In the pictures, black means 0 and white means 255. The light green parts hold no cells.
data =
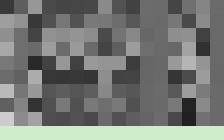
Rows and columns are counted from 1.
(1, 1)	57
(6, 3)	172
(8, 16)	106
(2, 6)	82
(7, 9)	93
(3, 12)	107
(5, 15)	148
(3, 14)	144
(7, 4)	85
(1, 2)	94
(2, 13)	119
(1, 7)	72
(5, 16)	105
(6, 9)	67
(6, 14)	76
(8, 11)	104
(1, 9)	82
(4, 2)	111
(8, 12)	106
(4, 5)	108
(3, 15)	65
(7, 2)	118
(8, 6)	81
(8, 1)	96
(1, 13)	69
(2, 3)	56
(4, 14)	163
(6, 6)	56
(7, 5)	93
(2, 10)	88
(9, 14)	32
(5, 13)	153
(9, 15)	113
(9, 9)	81
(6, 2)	97
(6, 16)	104
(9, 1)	204

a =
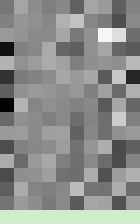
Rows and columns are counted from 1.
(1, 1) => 118
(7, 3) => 153
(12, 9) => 75
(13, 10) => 176
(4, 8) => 166
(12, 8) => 108
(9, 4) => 128
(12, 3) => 153
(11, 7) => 149
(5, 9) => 143
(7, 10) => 175
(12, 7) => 137
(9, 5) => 137
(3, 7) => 145
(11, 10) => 96
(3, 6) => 120
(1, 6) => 97
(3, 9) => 222
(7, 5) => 142
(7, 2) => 145
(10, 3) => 138
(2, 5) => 177
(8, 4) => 144
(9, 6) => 109
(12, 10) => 132
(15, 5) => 137
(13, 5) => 113
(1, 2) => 165
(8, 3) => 134
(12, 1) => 172
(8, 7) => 136
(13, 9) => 156
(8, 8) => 89
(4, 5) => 102

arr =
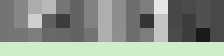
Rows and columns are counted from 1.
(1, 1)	116
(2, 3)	207
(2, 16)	72
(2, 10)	109
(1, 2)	135
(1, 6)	99
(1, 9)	141
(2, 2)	135
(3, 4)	104
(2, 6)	99
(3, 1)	116
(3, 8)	174
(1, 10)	109
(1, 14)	74

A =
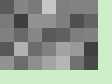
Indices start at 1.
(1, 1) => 90
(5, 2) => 108
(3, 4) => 90
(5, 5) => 182
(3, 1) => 128
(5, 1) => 146
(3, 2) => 105
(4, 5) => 163
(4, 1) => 87
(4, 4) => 129
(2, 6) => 79

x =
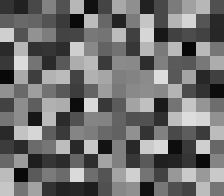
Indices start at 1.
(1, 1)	51
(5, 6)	173
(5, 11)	45
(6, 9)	127
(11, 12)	216
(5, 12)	128
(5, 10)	137
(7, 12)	136
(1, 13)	123
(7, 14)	75
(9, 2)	141
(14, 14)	67
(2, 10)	124
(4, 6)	207
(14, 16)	117
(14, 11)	16
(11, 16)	103
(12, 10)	55
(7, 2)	105
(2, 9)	35
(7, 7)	99
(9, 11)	81
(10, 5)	58
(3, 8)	116
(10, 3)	214
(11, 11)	203
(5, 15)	120
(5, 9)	139
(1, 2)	33
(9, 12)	47
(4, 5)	44
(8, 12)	25
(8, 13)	116
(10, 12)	129
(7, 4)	114
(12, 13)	35
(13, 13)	152
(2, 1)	95

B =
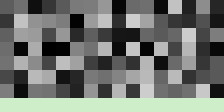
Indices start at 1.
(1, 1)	93
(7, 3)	118
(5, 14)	159
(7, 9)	182
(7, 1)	125
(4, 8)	182
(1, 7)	124
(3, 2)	160
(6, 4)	170
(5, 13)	106
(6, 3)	185
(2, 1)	54
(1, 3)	15
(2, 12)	88
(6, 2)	35
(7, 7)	149
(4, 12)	186
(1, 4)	54
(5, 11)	182
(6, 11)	185
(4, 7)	114
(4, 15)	45
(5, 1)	114
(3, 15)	69
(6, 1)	72
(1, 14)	32
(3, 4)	74
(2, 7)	155
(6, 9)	132
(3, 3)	155
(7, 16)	16
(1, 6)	122
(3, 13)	103

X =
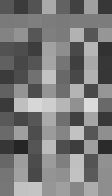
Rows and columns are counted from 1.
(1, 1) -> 86
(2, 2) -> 123
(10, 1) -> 106
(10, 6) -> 194
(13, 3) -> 72
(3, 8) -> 150
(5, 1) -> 96
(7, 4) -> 148
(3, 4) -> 127
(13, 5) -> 144
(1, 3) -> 83
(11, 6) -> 61
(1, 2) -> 59
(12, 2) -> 157
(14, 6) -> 134
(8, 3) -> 215
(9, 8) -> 56
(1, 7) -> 159
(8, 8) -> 105
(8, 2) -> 191
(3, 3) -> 86
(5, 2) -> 71
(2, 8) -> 124
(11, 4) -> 188
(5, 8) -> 55
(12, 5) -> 127
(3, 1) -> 131
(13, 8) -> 142
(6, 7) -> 177
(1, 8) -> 55
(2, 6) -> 124
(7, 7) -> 73
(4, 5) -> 142
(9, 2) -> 71

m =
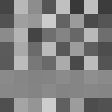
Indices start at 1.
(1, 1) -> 69
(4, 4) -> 187
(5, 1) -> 90
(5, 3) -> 120
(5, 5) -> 171
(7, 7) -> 135
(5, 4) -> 106
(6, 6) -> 133
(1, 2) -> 184
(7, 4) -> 138
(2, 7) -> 75
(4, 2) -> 169
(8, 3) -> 149
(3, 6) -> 103
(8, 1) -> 79
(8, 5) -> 96
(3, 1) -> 139
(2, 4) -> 204
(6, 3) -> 131
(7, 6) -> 133
